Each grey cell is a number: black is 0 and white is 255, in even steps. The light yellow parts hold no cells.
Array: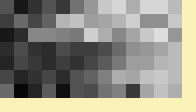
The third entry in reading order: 50
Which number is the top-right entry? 186
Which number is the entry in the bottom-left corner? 106
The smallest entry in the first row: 24
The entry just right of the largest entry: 151
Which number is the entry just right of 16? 83
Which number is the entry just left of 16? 91
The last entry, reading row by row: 173
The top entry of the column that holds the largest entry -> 213
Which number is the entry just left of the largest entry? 200
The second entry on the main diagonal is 106
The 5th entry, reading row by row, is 56
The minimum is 8
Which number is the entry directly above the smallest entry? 37
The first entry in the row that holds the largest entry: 24
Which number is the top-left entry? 83
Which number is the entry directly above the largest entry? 143
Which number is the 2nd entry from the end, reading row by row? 193
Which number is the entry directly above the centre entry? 206
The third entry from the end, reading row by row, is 165
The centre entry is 62
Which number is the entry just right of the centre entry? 76
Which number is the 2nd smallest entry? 16

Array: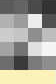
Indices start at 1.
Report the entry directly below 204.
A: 163
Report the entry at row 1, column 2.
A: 100
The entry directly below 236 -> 142
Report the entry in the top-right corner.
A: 51
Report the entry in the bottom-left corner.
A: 108
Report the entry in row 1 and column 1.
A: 92

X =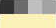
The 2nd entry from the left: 107
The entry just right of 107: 191
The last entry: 163

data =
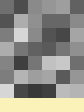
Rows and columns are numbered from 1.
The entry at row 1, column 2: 77
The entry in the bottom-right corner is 180
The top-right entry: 97
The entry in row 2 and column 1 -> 83
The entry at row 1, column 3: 138
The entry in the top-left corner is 111
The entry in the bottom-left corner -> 214
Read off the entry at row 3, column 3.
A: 138
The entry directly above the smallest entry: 158

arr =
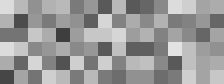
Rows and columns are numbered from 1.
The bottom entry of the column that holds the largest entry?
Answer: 122
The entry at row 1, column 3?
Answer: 145
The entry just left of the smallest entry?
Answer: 172
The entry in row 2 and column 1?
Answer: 178
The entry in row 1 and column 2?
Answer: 185
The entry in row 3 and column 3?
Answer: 199
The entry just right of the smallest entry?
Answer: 157
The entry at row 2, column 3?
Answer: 151
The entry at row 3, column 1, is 116
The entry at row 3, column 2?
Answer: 116
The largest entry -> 227
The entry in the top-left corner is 220
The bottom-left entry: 70
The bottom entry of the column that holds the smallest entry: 185
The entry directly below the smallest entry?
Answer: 172
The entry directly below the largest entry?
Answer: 89
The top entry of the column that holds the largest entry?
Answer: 220
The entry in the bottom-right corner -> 199
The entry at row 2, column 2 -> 76
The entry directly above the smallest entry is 157
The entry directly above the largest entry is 164
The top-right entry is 172
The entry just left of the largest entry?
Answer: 122

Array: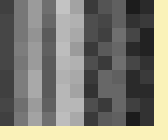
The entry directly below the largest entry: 183
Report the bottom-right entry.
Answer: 50
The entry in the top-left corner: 64
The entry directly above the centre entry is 155
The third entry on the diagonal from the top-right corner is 111
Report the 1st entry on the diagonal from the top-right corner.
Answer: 42
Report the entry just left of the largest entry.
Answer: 111
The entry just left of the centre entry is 183
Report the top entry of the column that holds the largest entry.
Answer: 195
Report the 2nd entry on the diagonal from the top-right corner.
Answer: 50
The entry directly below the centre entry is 169
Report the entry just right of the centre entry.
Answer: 78
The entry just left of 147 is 119
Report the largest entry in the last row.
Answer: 189
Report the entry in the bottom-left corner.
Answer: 64
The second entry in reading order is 119
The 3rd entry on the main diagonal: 147
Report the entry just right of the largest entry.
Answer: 163
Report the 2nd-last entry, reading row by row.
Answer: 28
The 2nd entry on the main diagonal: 119

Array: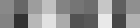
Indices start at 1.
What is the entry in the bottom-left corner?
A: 131
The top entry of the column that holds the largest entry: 198
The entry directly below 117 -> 82
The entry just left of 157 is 102
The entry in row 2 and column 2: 50
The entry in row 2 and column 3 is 184

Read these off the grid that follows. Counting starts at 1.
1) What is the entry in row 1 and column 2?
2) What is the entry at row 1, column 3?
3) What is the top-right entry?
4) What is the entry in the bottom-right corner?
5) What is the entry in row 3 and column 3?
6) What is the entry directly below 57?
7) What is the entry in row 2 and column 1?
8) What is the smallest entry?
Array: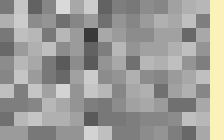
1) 197
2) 98
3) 183
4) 168
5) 183
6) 98
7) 176
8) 57

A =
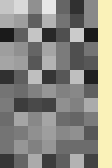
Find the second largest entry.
217
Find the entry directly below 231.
179
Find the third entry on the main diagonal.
197
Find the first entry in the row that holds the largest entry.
197
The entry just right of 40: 79
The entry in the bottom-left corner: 54
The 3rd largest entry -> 203
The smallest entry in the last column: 26
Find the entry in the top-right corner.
136
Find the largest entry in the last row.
179
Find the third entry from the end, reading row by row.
95
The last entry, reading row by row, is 66
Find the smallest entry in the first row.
48
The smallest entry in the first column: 26
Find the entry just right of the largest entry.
101
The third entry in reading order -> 144
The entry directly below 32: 95
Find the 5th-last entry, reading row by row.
171
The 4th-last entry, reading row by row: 60
